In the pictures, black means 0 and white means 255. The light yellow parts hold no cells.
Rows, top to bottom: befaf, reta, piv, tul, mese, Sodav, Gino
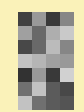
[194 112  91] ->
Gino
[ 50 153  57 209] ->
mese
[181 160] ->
tul
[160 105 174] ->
reta
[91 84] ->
Gino
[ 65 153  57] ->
befaf

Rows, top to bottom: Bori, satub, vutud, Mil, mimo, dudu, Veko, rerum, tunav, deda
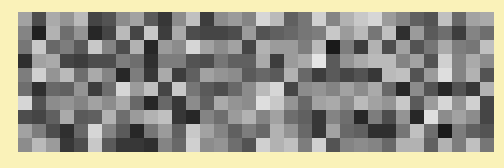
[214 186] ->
Bori
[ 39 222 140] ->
rerum
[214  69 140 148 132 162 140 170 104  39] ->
dudu

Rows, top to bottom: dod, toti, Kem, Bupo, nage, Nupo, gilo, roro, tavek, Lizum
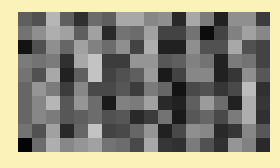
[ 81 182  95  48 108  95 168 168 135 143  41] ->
dod
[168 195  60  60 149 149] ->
Bupo
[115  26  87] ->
roro
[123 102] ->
Nupo
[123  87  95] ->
roro

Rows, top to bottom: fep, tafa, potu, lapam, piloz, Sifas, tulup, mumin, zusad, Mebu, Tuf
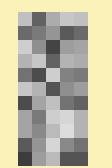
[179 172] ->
lapam
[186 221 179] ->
zusad
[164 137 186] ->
zusad
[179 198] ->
lapam

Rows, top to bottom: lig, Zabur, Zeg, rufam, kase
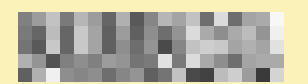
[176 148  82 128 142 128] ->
rufam
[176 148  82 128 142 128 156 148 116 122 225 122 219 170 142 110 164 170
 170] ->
rufam
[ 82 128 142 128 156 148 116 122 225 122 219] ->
rufam

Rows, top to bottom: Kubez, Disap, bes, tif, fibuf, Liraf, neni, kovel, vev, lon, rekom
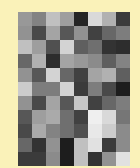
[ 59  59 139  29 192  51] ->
rekom
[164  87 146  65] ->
Disap
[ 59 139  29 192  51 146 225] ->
rekom
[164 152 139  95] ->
tif

